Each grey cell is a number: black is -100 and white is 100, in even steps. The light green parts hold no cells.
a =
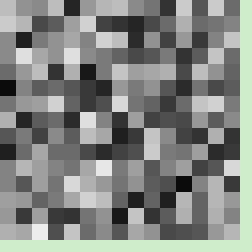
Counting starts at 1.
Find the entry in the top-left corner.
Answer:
48
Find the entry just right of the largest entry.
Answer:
-38
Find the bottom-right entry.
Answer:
43
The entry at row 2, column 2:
43
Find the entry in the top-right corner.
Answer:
-16
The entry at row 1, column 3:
8
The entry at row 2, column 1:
59
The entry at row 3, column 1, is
8
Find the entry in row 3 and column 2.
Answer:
-76
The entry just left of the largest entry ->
31
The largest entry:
86
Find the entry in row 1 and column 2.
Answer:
14
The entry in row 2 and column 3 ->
-43
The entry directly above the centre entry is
69
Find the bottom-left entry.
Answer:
37
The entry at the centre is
-61

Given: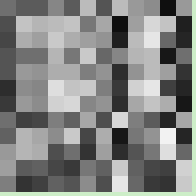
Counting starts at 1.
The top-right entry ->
20
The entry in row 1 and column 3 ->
-29
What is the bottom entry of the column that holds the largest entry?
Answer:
-60
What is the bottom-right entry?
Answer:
58
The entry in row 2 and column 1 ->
-39
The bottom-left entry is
-1
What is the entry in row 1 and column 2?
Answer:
-29
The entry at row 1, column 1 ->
-13
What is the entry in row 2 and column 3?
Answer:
42
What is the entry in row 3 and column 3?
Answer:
25
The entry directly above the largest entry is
-71
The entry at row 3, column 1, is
-45
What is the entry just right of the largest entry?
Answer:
-71
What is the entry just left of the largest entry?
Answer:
15

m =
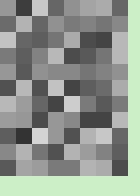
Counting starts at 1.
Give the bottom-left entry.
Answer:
-31
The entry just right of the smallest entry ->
66
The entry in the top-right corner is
-21
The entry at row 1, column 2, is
-53
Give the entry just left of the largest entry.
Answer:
-59
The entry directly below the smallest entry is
40
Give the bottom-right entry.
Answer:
-41
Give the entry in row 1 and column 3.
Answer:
56
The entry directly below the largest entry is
-9
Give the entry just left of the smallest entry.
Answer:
-26
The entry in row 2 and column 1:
-15
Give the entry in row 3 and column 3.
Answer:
-26
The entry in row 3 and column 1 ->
51
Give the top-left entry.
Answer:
18

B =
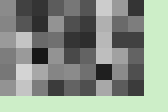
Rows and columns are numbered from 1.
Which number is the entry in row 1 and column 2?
-49
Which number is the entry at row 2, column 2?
-33
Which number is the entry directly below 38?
44
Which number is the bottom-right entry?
-54
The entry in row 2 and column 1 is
4
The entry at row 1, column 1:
9
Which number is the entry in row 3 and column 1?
21
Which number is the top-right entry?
-59
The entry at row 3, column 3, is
-17
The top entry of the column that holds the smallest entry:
-59
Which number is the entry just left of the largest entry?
-7
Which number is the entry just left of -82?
21
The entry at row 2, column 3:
-65

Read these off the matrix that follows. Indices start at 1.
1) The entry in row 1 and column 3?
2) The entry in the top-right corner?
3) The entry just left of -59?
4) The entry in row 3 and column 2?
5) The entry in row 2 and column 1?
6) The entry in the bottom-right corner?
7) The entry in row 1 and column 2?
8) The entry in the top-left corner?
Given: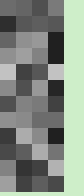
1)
-37
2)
-4
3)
2
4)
13
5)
-64
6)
-43
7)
-21
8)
-15

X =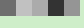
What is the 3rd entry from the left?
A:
34
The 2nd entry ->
51

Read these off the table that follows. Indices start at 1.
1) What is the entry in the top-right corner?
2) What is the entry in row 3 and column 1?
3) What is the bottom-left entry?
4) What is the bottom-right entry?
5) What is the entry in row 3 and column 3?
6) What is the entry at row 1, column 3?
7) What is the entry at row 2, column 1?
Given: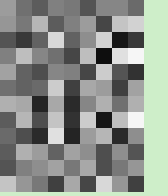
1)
-16
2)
-33
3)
54
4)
-50
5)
-22
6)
-27
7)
17

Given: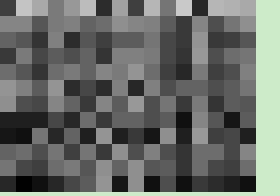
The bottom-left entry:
-71
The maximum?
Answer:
58
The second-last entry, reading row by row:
-76
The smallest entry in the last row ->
-99
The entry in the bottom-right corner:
-88
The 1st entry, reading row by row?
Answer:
-50
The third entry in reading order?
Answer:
31
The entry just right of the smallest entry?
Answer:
-88
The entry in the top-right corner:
31
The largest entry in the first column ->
16
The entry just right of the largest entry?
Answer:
-71
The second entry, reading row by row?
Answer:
53
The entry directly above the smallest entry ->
-45
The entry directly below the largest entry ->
-56
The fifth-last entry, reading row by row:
-88
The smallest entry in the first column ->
-82
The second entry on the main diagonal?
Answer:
5
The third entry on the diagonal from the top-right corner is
-56
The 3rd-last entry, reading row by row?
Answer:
-66

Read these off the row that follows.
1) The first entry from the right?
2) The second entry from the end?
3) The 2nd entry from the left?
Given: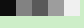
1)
88
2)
23
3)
2
